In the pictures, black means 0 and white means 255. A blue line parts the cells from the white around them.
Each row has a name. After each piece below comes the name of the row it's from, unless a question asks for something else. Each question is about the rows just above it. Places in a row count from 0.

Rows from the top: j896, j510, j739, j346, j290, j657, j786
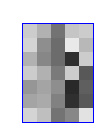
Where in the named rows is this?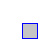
j896, 3
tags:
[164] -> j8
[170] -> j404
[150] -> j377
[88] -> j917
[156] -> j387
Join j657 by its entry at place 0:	j8
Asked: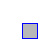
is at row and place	j510, 4
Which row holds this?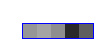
j290
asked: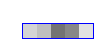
j786
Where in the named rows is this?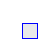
j510, 3

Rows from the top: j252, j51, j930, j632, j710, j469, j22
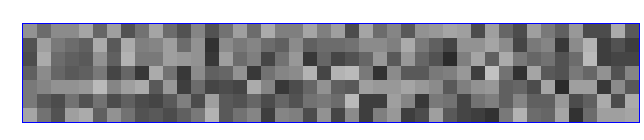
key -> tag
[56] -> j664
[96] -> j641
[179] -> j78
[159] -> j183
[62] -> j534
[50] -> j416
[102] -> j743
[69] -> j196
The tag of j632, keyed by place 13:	j641
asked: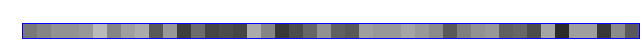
j710

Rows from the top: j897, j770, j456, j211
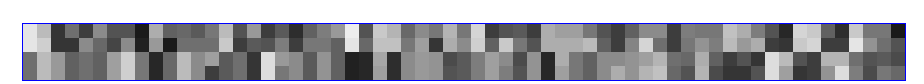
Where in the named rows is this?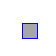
j456, 25
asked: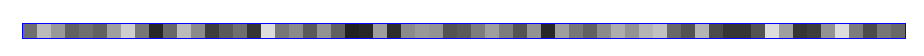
j211
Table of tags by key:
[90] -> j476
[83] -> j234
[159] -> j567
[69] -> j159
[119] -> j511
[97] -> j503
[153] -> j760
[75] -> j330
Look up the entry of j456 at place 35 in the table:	j330
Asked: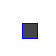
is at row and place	j770, 6
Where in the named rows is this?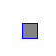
j770, 43

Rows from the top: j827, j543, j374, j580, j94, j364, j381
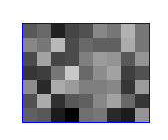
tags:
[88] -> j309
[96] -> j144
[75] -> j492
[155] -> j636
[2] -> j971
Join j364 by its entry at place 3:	j309
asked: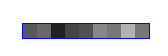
j827
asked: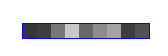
j580
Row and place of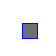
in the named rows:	j381, 4
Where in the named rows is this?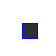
j364, 2

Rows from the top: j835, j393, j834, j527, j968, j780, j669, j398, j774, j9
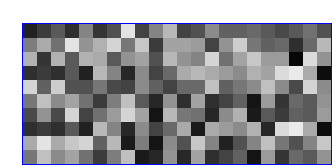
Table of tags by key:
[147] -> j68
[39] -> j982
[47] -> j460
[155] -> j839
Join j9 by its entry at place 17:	j839
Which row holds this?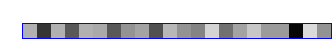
j834
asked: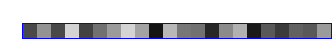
j669
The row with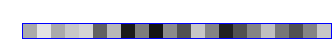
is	j774

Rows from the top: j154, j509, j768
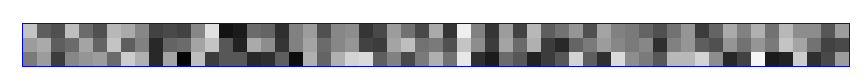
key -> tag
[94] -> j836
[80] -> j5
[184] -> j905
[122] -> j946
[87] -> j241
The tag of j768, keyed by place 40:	j836
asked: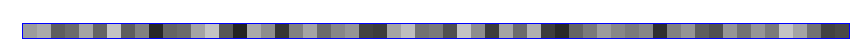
j509
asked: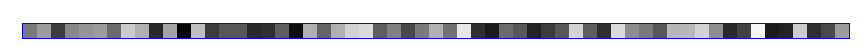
j768

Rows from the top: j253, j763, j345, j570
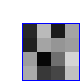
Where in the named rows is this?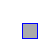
j570, 0
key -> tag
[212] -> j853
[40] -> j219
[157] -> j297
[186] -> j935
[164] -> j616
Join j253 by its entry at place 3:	j616
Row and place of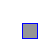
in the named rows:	j763, 2

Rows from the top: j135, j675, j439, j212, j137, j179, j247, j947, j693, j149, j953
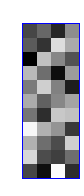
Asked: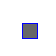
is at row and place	j135, 1
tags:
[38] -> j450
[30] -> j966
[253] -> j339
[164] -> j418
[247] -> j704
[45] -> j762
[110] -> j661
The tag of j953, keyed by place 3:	j762
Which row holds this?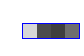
j149
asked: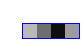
j212
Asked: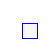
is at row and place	j947, 0
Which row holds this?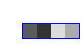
j675

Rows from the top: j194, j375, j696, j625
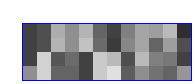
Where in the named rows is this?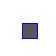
j696, 2
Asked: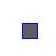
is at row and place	j625, 7
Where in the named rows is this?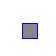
j375, 7
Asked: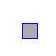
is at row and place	j194, 2
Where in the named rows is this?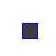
j375, 6
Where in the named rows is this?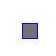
j625, 9

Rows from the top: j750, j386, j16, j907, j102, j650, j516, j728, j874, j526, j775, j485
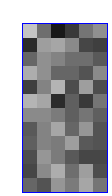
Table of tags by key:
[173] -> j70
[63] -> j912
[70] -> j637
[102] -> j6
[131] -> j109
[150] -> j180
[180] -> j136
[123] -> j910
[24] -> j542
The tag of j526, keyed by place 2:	j910
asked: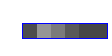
j526
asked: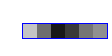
j750
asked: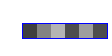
j102

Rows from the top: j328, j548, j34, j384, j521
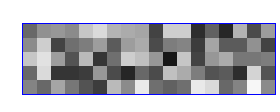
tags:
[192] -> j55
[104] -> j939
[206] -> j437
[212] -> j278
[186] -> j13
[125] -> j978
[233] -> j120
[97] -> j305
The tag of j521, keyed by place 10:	j305
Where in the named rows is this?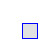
j34, 1
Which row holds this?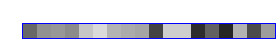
j328

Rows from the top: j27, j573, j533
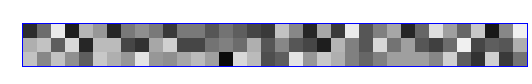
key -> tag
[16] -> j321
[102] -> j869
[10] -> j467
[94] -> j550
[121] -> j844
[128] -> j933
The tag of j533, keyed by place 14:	j467
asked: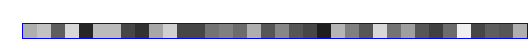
j573
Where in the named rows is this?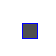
j533, 17
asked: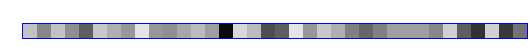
j533
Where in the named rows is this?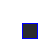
j27, 0

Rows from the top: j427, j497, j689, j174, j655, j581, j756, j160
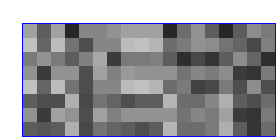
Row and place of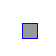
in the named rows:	j174, 7
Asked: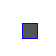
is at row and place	j160, 1
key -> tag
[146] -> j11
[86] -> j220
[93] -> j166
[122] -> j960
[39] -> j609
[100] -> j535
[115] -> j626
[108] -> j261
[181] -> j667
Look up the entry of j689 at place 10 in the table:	j166

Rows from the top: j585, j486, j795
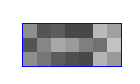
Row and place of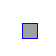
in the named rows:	j585, 6
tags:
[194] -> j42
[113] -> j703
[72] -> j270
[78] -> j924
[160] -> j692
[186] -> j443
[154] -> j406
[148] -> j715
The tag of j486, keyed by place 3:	j406
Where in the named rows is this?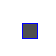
j795, 3

